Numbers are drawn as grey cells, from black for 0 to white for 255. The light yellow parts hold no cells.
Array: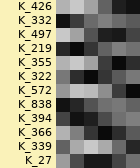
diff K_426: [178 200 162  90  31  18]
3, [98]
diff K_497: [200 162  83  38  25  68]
3, [31]
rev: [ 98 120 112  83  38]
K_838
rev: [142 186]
K_572
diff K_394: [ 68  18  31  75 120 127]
4, [112]
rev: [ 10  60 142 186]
K_572
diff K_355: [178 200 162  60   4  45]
4, [10]

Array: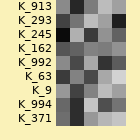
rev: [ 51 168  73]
K_992
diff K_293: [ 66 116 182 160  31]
2, [188]
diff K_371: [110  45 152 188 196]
3, [182]
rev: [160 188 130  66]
K_9
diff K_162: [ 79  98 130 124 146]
0, [85]

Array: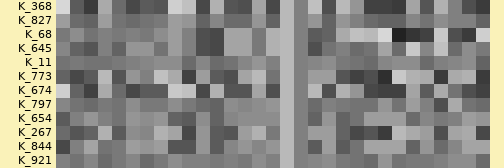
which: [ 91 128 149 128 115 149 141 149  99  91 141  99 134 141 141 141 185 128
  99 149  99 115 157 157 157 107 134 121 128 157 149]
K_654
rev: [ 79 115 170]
K_674
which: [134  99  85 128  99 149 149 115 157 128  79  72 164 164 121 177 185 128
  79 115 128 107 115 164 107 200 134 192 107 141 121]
K_645
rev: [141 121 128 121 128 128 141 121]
K_921
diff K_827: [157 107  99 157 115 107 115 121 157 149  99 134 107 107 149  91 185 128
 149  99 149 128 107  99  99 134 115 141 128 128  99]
15, [99]
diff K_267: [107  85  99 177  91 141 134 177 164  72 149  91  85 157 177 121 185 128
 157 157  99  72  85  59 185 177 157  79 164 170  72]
25, [170]
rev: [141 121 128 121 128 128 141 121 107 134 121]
K_921

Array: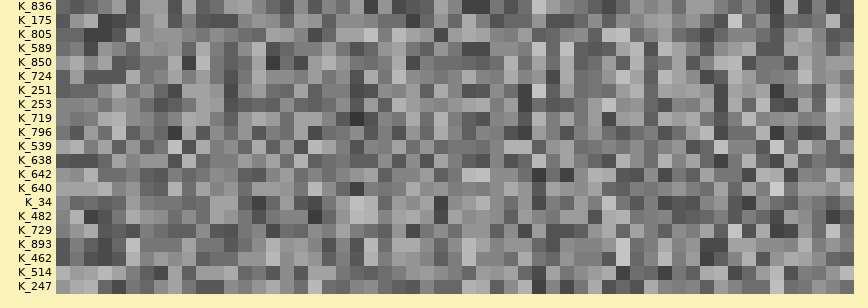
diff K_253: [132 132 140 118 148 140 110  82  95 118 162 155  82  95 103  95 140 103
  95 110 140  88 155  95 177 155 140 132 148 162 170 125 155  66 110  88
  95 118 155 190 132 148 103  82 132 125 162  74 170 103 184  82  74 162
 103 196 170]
40, [140]
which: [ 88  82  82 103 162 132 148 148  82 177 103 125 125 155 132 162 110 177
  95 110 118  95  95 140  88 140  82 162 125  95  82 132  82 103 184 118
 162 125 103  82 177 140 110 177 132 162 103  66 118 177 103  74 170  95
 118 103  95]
K_638
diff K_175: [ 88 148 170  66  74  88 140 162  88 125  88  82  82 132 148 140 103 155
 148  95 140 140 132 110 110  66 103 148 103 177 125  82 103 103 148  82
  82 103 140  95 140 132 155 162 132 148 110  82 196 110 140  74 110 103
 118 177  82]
29, [170]
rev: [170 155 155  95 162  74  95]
K_514

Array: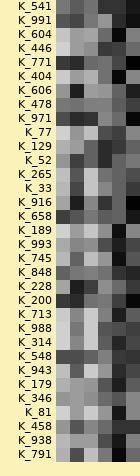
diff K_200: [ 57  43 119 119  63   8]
2, [113]
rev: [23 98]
K_658
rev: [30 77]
K_993
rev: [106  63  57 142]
K_446
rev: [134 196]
K_33
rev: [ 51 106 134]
K_458
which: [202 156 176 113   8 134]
K_404

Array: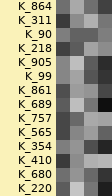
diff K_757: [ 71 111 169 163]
1, [105]
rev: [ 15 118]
K_689
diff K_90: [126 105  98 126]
1, [98]
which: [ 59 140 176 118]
K_311
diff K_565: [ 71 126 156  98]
1, [134]

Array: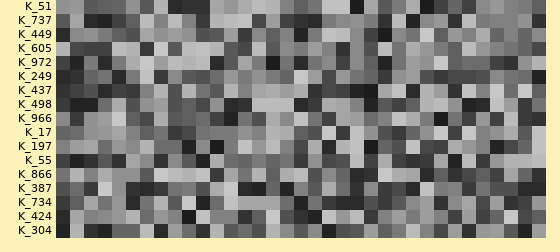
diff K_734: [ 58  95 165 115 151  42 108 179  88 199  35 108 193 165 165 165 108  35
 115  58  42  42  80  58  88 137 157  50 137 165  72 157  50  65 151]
6, [115]
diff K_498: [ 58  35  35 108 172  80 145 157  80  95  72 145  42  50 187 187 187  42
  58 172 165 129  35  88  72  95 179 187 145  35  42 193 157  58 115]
24, [65]
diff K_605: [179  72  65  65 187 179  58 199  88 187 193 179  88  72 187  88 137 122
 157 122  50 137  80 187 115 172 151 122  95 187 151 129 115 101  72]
19, [129]
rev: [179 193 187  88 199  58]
K_605
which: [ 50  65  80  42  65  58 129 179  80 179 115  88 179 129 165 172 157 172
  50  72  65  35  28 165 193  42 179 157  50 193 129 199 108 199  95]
K_437
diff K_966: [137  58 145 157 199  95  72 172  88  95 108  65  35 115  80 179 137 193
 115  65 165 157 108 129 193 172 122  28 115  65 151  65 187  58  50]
15, [172]
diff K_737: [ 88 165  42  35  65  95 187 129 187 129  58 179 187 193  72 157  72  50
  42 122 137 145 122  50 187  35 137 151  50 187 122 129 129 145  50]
16, [65]

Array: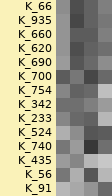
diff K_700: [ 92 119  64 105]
2, [71]
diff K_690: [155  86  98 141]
2, [105]
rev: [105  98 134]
K_754

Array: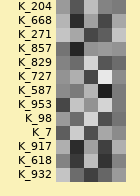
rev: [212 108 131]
K_829
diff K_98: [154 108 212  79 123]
4, [116]

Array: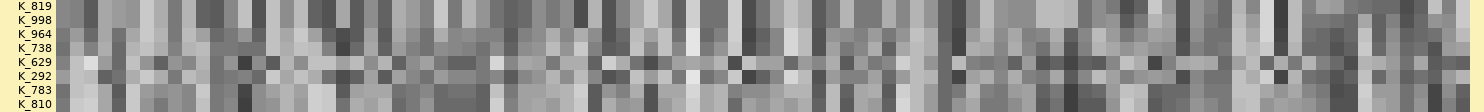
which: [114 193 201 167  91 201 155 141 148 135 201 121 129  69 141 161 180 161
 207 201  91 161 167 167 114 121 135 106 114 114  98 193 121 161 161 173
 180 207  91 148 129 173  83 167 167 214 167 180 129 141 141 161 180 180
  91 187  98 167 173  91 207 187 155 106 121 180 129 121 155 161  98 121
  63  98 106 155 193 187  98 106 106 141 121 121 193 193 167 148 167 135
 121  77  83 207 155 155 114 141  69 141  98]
K_783
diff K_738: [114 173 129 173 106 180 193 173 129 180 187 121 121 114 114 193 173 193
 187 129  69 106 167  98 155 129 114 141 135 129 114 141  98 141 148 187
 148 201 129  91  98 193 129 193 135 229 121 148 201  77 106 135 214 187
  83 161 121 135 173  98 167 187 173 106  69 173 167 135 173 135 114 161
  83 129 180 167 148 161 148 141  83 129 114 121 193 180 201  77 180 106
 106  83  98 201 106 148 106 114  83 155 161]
42, [135]
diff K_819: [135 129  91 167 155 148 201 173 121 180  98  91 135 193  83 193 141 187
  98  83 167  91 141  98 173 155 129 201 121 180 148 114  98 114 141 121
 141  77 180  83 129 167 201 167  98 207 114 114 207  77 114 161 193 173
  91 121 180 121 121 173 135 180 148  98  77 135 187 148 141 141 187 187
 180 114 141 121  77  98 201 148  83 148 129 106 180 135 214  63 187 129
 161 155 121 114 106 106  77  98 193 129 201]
33, [106]

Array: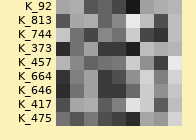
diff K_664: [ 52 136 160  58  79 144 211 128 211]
1, [128]
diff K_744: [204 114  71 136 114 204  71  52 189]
0, [197]
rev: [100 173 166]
K_813

